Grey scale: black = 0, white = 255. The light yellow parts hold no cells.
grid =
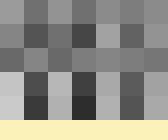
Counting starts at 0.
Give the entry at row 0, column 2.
147
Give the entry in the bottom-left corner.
202
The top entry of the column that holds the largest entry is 155
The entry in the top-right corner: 139
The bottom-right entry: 169
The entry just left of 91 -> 169
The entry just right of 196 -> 77
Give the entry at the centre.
125
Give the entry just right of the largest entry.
58
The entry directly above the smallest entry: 64
